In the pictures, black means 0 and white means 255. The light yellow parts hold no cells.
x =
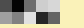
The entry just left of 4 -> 77
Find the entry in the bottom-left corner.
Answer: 160

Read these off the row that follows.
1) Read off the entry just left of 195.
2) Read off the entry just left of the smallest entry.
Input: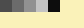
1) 145
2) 195

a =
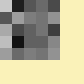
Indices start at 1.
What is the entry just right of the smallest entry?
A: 97
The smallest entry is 18
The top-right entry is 74
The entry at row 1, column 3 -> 86
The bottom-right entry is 146
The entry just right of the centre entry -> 116
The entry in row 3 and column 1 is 169

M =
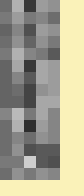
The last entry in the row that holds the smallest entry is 133
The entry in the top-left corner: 109
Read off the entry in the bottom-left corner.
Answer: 109
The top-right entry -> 145
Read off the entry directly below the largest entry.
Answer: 121
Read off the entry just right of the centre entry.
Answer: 145
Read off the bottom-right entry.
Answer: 133
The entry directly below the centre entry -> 68
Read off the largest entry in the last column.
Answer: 167
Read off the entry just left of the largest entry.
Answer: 121
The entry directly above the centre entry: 89
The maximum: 206
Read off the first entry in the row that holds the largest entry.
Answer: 121
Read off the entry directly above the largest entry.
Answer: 80
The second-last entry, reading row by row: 145
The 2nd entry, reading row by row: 177
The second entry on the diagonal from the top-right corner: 133
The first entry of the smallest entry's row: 109
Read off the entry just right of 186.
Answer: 121
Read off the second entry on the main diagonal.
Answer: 156
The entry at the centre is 68
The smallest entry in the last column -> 80
